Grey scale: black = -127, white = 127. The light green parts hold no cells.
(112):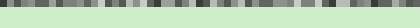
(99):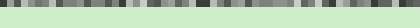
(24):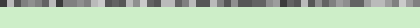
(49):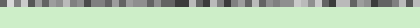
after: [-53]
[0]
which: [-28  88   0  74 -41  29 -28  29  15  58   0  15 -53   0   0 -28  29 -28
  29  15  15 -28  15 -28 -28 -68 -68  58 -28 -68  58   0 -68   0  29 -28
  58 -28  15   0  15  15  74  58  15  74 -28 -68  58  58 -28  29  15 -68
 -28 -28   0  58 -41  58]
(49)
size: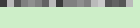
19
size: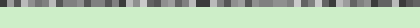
60
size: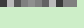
11
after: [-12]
[0]
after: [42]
[0]

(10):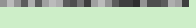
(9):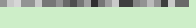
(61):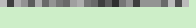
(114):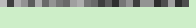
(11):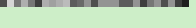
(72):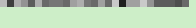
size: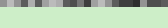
24
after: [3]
[19]
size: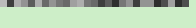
27
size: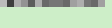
15
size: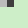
2

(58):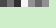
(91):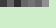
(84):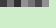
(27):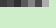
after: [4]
[-54]
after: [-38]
[4]
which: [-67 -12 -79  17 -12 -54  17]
(84)

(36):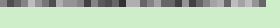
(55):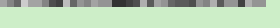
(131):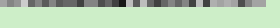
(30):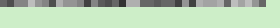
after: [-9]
[-49]
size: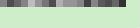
18

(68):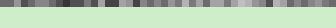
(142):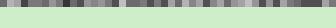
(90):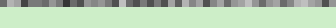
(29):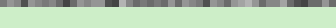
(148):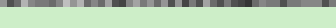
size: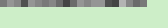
21
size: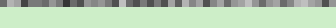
48
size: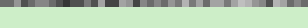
44
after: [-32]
[51]
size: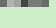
7
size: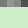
4

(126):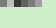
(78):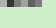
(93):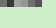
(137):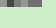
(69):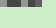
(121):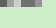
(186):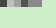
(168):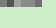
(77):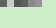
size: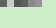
6
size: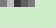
5

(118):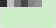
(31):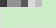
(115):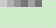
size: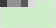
5
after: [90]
[62]
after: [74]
[47]
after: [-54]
[4]
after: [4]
[19]
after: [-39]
[90]
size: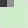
2

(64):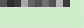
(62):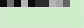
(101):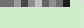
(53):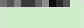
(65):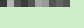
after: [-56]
[14]
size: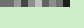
10
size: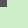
1
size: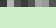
8
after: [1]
[-68]
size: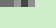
5
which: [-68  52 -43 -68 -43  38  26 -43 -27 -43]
(65)

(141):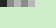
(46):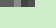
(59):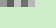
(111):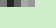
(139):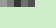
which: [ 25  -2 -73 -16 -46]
(139)
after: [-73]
[-16]
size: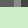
4
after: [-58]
[-46]
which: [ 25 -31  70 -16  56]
(59)
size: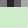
4
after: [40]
[25]

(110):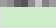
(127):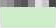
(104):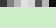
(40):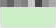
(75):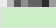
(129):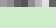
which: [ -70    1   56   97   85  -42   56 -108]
(104)
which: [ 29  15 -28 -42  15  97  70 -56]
(127)
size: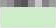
8
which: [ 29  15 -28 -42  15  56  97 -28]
(129)
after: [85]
[-42]
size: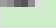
6

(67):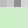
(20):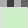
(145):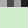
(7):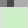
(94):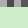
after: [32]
[-94]
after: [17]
[86]
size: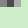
3

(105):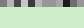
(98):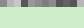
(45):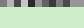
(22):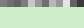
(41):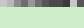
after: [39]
[-100]
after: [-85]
[23]
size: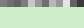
12
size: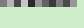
11
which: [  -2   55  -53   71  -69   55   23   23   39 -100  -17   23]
(105)

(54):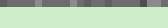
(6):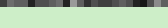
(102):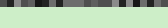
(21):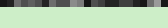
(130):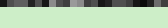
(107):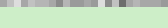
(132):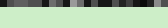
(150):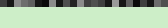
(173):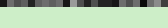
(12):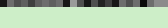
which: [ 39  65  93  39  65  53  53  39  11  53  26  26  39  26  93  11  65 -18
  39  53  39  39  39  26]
(107)
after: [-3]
[-104]
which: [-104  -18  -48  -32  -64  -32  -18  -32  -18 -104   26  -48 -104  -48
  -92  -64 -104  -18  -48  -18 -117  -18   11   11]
(12)
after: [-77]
[-48]
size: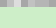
8

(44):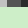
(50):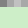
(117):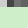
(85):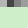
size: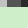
4
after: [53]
[-58]
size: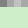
4

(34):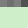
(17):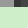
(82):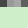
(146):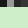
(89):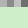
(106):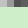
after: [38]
[-32]
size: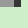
3

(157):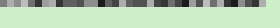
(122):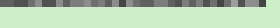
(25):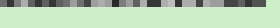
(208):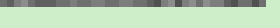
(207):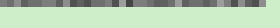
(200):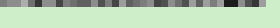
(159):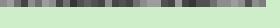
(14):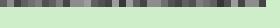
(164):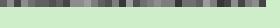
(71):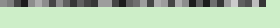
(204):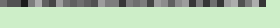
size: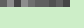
10
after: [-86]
[-2]

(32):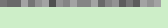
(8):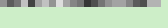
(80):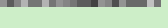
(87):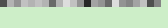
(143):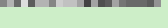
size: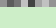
8
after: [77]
[65]
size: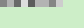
9

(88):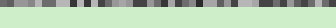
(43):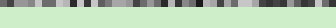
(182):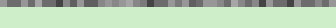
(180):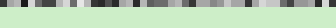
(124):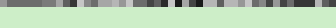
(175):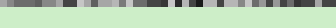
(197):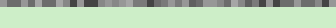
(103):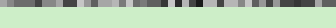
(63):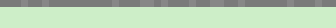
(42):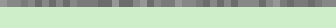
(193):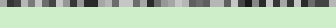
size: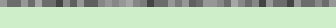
48
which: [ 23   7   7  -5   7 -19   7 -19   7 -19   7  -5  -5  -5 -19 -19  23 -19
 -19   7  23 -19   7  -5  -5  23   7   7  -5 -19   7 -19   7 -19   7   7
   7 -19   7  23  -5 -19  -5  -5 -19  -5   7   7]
(42)
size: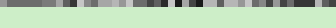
48
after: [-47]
[-85]

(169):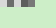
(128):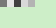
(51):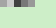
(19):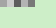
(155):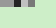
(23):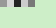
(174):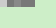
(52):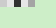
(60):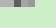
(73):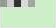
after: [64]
[-7]
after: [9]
[-7]
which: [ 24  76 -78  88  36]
(73)
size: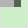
3
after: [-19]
[88]

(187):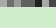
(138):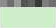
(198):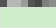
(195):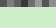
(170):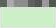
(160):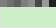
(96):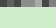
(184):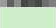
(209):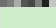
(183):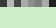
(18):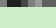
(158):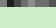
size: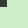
1
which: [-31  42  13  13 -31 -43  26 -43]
(170)
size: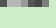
7
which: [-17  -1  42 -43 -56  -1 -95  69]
(209)

